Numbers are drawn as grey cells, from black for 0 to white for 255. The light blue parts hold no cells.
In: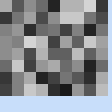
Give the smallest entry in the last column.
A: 55
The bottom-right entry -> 188
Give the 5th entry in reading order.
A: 35
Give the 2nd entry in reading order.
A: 87
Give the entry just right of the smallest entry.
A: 150
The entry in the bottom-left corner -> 65
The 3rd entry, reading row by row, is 141
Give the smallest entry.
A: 25
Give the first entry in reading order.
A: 170
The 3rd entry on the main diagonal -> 46
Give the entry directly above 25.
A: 117
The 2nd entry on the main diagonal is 117
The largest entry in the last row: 200
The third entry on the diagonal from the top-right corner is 129
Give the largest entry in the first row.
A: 212
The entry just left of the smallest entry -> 46

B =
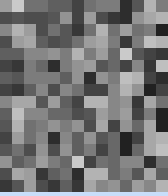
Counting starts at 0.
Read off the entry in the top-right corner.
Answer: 124
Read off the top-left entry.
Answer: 157
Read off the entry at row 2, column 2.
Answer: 157
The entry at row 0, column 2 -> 113
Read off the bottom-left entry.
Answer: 55
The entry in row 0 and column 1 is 202
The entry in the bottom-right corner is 179
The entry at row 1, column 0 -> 77
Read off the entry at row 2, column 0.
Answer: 135
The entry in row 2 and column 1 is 179

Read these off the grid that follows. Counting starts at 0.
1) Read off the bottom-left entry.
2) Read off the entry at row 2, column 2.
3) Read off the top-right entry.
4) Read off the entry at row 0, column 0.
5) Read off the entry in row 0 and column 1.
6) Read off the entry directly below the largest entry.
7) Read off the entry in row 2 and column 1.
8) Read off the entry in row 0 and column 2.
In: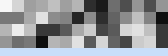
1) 149
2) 192
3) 149
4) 247
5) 213
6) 120
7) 237
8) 159

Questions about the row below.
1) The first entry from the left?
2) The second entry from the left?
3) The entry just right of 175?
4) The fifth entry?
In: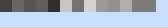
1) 66
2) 103
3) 124
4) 47

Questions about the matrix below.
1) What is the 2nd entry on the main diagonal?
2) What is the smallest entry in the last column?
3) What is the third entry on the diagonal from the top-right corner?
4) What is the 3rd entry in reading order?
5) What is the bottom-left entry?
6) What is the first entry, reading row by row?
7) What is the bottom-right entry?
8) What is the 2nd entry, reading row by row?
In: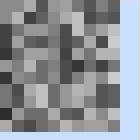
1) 180
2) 85
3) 126
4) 170
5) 170
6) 138
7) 126
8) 138

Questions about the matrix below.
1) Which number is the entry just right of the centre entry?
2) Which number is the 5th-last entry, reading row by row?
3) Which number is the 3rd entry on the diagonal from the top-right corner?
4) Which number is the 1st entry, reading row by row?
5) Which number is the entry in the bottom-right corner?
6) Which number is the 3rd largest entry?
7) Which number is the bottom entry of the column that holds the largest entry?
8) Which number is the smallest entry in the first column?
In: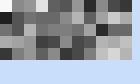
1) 114
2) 73
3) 43
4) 248
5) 180
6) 214
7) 55
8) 31

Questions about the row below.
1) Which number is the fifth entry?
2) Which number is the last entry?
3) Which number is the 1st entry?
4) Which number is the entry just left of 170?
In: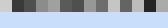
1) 160
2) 170
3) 206
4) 37

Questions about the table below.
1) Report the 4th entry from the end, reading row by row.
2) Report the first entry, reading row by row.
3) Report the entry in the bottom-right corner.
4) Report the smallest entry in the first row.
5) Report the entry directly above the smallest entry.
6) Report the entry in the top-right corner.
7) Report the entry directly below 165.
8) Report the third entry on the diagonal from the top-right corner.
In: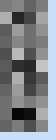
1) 100
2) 124
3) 134
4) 100
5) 145
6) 124
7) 145
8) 155
